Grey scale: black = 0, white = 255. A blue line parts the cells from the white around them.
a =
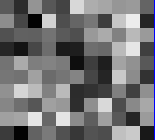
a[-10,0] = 90
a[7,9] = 137
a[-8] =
[81, 97, 96, 115, 90, 79, 153, 171, 129, 185, 154]
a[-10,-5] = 173
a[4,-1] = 88
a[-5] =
[118, 114, 161, 107, 117, 132, 70, 37, 201, 140, 50]
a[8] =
[160, 165, 229, 103, 229, 139, 94, 160, 88, 37, 155]
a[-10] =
[90, 44, 148, 87, 67, 216, 173, 166, 150, 154, 100]
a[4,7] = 30
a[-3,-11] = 134
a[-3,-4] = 217
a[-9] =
[141, 70, 2, 209, 78, 101, 119, 61, 198, 237, 36]
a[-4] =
[145, 213, 187, 129, 186, 44, 50, 61, 128, 64, 144]
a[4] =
[115, 171, 126, 131, 123, 14, 62, 30, 163, 145, 88]
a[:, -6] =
[216, 101, 79, 30, 14, 132, 44, 45, 139, 55]
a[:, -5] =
[173, 119, 153, 110, 62, 70, 50, 143, 94, 83]
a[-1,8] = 192
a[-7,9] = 230
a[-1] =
[59, 3, 98, 122, 81, 55, 83, 77, 192, 202, 24]
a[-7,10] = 63

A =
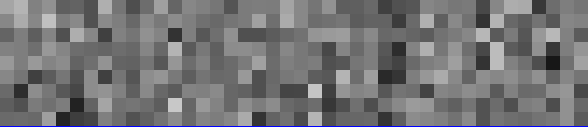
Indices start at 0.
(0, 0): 165
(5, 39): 98
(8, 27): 52
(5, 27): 41
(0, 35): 135
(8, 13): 105
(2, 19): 92
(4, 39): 23
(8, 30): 134
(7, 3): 112
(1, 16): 117
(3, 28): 45
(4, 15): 98
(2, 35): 90
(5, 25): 109
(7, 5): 34
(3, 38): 145
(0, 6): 81
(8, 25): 103
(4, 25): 118
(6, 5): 71
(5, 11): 149
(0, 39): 109
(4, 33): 122
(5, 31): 171
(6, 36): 129
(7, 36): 79
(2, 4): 80
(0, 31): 128
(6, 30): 67
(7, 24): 79
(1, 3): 192
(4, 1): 126
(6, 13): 131
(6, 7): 147
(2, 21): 114
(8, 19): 99

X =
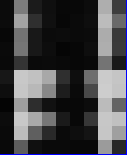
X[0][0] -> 11
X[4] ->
[9, 52, 10, 11, 9, 7, 9, 116, 25]
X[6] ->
[14, 198, 184, 136, 29, 10, 73, 205, 195]
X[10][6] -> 8
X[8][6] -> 55
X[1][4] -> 7
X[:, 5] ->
[8, 10, 10, 7, 7, 14, 10, 8, 8, 14, 8]
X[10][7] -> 155
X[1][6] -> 14
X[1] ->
[11, 163, 47, 16, 7, 10, 14, 188, 105]
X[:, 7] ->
[174, 188, 172, 174, 116, 203, 205, 187, 199, 198, 155]
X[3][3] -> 13
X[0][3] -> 15
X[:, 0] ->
[11, 11, 7, 10, 9, 23, 14, 4, 12, 10, 9]
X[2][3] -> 11
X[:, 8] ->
[61, 105, 57, 58, 25, 197, 195, 100, 192, 159, 39]
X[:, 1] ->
[124, 163, 115, 118, 52, 200, 198, 158, 200, 189, 93]
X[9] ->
[10, 189, 95, 41, 10, 14, 20, 198, 159]
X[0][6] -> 12

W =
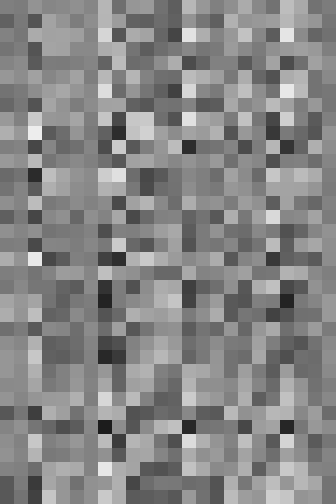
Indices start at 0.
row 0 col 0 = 127
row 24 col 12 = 153
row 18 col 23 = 141
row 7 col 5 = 125
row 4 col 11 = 141
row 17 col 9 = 104
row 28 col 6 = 127
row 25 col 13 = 101
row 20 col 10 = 141
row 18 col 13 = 137
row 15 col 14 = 115
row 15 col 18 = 162
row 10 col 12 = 188
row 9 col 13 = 163
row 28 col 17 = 175
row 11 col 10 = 165
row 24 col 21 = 85
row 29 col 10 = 88
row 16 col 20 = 81
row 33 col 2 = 109
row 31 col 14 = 176
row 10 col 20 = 52
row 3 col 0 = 116
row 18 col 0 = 173
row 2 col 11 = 102
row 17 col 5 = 125
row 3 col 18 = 123
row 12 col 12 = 115
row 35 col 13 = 153
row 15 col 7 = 131
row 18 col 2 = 232
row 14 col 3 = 121
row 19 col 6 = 134
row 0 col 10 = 154
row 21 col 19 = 124
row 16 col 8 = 129
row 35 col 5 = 128
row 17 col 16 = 134

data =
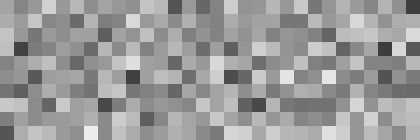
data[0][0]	164
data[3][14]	109
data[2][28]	167
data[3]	[191, 66, 124, 132, 157, 144, 106, 182, 138, 185, 129, 155, 183, 158, 109, 158, 95, 150, 207, 186, 148, 140, 205, 192, 100, 136, 166, 61, 215, 88]
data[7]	[200, 193, 139, 101, 201, 159, 166, 73, 125, 171, 140, 151, 145, 135, 198, 164, 190, 97, 73, 181, 119, 113, 115, 114, 146, 213, 146, 188, 177, 193]
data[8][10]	94
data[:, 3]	[209, 135, 154, 132, 191, 157, 173, 101, 153, 185]
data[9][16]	213
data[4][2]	173
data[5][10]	160
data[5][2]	89
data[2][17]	146
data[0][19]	182
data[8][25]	149
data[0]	[164, 133, 152, 209, 152, 183, 141, 163, 152, 144, 196, 184, 84, 153, 103, 131, 205, 147, 150, 182, 151, 200, 119, 149, 180, 154, 134, 180, 144, 62]
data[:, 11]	[184, 169, 140, 155, 156, 189, 137, 151, 135, 156]
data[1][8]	131
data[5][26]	156
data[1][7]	126
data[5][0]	142
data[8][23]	131
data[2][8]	162
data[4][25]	195
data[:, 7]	[163, 126, 95, 182, 153, 183, 188, 73, 138, 137]
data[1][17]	153
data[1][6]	180
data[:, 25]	[154, 215, 191, 136, 195, 125, 177, 213, 149, 149]
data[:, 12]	[84, 138, 173, 183, 103, 180, 103, 145, 182, 175]
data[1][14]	138
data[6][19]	123

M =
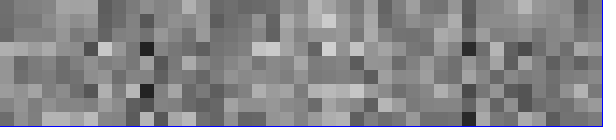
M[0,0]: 111
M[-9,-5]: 151
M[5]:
[149, 111, 122, 125, 109, 114, 142, 148, 110, 132, 131, 96, 125, 121, 103, 125, 147, 137, 141, 137, 127, 146, 122, 125, 129, 123, 93, 159, 137, 139, 158, 120, 113, 163, 135, 104, 136, 124, 128, 112, 125, 128, 137]
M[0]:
[111, 127, 129, 133, 164, 162, 163, 93, 106, 123, 142, 131, 136, 176, 147, 105, 111, 103, 106, 111, 142, 134, 180, 162, 142, 119, 156, 100, 128, 159, 118, 115, 150, 94, 133, 136, 151, 182, 151, 143, 138, 98, 121]
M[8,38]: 152
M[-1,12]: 167
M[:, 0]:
[111, 110, 105, 175, 149, 149, 156, 132, 109]
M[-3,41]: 179
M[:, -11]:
[150, 173, 161, 133, 112, 113, 150, 133, 115]
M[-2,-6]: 84
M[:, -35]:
[106, 108, 128, 151, 133, 110, 126, 140, 132]
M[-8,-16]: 106
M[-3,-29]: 122
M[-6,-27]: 121
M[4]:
[149, 106, 123, 132, 109, 127, 144, 126, 133, 120, 159, 87, 121, 171, 135, 120, 134, 145, 119, 137, 132, 166, 124, 128, 133, 92, 148, 147, 108, 129, 153, 127, 112, 149, 122, 163, 94, 162, 129, 95, 120, 98, 121]
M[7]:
[132, 148, 126, 144, 132, 133, 127, 156, 140, 95, 82, 131, 128, 106, 96, 103, 162, 143, 143, 151, 138, 134, 107, 164, 147, 136, 95, 182, 156, 122, 131, 133, 133, 101, 154, 100, 143, 84, 109, 118, 113, 139, 154]
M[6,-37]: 86
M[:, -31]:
[136, 144, 135, 119, 121, 125, 165, 128, 167]
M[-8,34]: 139
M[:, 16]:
[111, 110, 116, 121, 134, 147, 116, 162, 144]
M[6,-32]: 129
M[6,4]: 140
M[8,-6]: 171

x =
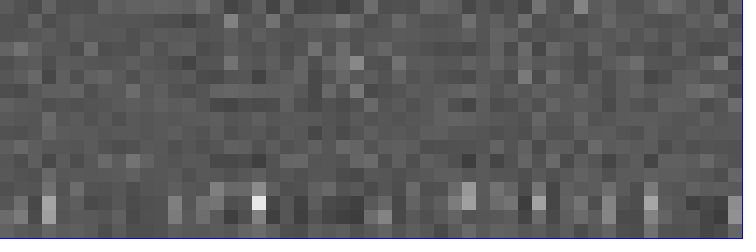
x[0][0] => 91
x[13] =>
[80, 85, 84, 113, 83, 108, 83, 82, 86, 78, 85, 86, 94, 87, 85, 127, 104, 105, 139, 94, 79, 81, 96, 104, 83, 88, 75, 85, 78, 106, 80, 81, 106, 152, 90, 114, 100, 76, 117, 70, 96, 90, 92, 109, 91, 78, 122, 88, 85, 97, 91, 93, 90]
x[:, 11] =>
[100, 79, 91, 82, 85, 88, 94, 96, 89, 89, 88, 87, 87, 86, 82, 82, 82]
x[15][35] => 88
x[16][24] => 93
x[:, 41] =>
[132, 77, 88, 77, 76, 77, 99, 90, 101, 94, 77, 93, 98, 90, 116, 107, 76]
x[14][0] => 86
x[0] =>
[91, 82, 76, 98, 80, 81, 80, 98, 92, 98, 97, 100, 98, 94, 107, 90, 69, 78, 95, 68, 99, 70, 73, 78, 66, 78, 109, 79, 81, 79, 102, 98, 92, 72, 85, 75, 82, 71, 115, 87, 80, 132, 91, 97, 83, 83, 95, 108, 100, 85, 94, 75, 99]
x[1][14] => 79
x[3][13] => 94
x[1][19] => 114
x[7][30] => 88
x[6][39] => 88
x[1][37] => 110
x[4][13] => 68
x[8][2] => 85
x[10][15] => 85
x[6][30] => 88
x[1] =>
[82, 80, 99, 78, 85, 92, 87, 86, 85, 85, 84, 79, 78, 69, 79, 85, 129, 89, 85, 114, 79, 95, 95, 99, 117, 98, 79, 86, 104, 90, 83, 82, 86, 111, 86, 95, 83, 110, 79, 85, 94, 77, 86, 102, 89, 90, 82, 80, 84, 96, 89, 108, 79]
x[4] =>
[80, 88, 91, 78, 91, 90, 86, 84, 86, 94, 87, 85, 78, 68, 84, 84, 115, 89, 85, 94, 81, 100, 79, 100, 109, 136, 82, 80, 114, 90, 91, 86, 86, 97, 90, 99, 87, 100, 88, 90, 84, 76, 80, 91, 98, 109, 85, 84, 81, 86, 96, 118, 72]
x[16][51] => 76
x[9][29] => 85
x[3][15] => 81
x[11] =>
[86, 78, 94, 73, 91, 77, 88, 106, 92, 115, 98, 87, 84, 89, 88, 73, 73, 76, 64, 83, 102, 103, 85, 86, 83, 101, 107, 79, 95, 79, 95, 90, 80, 62, 90, 69, 82, 101, 83, 106, 75, 93, 85, 69, 85, 92, 69, 96, 96, 92, 104, 90, 83]
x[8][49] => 86
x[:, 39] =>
[87, 85, 81, 102, 90, 107, 88, 100, 85, 82, 93, 106, 81, 70, 70, 73, 82]
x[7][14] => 85
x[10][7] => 83
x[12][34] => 90
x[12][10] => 86
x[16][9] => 79
